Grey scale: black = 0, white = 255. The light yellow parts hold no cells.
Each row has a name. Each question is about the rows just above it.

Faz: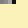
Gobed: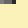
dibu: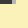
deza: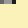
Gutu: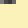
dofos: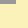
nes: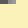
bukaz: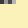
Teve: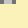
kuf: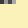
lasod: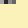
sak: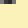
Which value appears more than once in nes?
[90]
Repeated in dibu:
[58]
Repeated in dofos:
[153]

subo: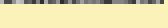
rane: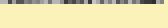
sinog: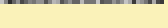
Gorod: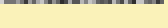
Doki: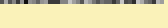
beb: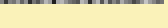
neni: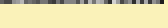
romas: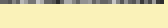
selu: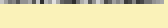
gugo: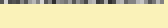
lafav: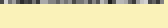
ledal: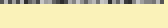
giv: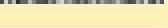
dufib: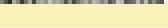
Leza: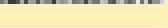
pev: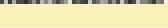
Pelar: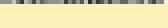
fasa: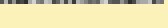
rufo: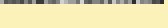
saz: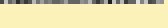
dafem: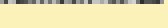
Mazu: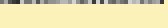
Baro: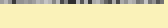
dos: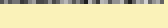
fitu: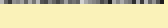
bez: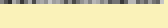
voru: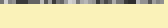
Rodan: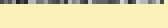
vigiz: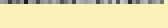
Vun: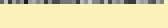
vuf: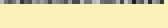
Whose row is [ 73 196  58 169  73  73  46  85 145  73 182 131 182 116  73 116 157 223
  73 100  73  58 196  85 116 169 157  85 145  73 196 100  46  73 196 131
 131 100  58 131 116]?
pev
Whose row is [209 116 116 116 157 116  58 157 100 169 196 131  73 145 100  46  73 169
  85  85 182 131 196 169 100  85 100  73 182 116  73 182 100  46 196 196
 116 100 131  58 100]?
Gorod
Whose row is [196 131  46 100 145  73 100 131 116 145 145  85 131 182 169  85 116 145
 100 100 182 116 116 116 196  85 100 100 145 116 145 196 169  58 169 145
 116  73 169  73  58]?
sinog
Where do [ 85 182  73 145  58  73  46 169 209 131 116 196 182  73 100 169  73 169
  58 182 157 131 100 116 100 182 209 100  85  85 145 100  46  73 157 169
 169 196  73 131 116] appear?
fasa

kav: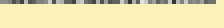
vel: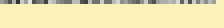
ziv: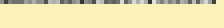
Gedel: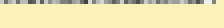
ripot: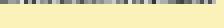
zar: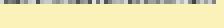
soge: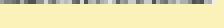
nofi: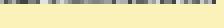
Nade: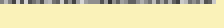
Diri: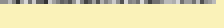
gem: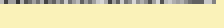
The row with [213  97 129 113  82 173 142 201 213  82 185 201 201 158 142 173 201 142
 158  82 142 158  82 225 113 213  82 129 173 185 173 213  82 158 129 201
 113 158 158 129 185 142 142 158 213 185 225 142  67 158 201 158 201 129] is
zar
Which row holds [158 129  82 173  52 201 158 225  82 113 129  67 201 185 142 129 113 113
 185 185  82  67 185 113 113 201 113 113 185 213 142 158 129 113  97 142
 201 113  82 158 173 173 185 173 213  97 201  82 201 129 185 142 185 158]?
vel
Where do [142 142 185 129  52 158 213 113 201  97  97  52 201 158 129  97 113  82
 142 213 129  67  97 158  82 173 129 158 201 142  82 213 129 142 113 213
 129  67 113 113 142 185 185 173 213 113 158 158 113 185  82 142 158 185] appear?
Diri

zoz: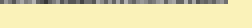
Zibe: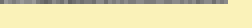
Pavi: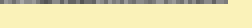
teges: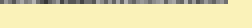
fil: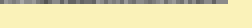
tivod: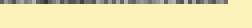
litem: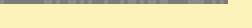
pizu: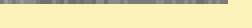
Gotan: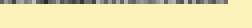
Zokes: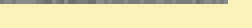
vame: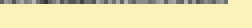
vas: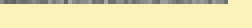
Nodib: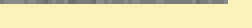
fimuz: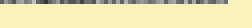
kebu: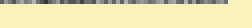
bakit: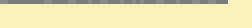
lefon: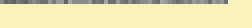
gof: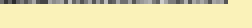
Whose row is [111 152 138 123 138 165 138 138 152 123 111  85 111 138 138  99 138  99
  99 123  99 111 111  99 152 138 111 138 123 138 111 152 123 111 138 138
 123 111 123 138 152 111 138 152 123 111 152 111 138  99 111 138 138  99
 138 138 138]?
fil
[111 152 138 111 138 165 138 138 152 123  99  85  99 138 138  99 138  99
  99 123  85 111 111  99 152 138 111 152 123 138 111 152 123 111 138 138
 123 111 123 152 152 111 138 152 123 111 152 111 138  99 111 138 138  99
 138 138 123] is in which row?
Pavi

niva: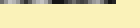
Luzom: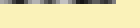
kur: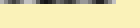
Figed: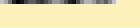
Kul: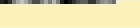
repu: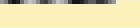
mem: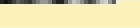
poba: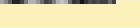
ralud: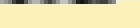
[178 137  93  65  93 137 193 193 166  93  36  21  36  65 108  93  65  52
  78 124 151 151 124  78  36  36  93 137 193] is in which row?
kur
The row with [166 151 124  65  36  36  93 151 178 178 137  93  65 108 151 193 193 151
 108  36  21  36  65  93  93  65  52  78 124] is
Luzom
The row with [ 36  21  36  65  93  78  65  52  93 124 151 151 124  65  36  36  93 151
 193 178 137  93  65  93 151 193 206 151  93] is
mem

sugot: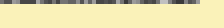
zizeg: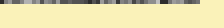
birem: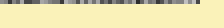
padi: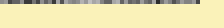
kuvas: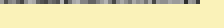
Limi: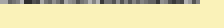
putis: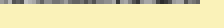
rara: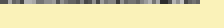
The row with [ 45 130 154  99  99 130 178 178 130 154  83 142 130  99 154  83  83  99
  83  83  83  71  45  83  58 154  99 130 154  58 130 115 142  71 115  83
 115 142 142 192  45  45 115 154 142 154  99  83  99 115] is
zizeg
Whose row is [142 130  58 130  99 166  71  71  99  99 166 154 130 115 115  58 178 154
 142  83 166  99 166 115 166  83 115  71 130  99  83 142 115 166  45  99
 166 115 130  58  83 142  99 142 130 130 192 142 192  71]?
birem
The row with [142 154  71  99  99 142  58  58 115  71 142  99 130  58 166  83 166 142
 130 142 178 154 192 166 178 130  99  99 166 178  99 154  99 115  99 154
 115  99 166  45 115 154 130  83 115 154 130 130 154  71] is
padi

